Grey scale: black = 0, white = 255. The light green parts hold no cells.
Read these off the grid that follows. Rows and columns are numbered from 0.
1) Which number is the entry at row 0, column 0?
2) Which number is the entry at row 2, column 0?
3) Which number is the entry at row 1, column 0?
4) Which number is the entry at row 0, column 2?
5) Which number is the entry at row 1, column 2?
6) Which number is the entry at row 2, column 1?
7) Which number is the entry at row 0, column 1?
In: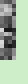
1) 123
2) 152
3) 176
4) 83
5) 152
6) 204
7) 95

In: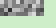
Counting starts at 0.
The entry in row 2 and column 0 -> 89
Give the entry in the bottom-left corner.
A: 102
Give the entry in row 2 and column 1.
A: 176
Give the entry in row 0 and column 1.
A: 130
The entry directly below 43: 146
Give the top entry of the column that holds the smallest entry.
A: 176
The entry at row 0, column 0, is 205
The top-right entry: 114
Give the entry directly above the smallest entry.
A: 176

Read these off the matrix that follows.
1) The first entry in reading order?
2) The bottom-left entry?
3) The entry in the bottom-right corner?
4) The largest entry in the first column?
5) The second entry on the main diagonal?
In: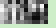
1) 176
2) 190
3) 37
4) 244
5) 135

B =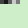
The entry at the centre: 96
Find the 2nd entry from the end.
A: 201
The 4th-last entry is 25

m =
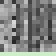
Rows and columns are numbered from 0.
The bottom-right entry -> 173
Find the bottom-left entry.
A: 85
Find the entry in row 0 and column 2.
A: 145
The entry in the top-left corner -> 69
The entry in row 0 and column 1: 173
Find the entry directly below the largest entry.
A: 202
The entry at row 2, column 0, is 187
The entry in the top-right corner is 187
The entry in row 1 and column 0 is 173
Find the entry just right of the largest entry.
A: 99
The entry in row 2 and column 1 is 173
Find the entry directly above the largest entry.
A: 38
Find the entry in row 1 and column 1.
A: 145
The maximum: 215

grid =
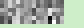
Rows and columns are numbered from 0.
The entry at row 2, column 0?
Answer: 180
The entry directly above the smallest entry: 222
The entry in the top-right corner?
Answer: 93
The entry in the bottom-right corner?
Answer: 180
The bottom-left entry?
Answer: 77
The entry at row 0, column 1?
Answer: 151
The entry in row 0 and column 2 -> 209
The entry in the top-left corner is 121
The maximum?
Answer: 250
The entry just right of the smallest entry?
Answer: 180
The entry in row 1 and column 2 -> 209
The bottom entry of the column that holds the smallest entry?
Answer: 37
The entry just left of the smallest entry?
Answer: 180
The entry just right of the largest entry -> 93
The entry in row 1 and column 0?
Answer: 93
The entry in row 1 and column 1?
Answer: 151
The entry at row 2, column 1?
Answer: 164

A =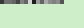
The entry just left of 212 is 100
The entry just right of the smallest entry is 155
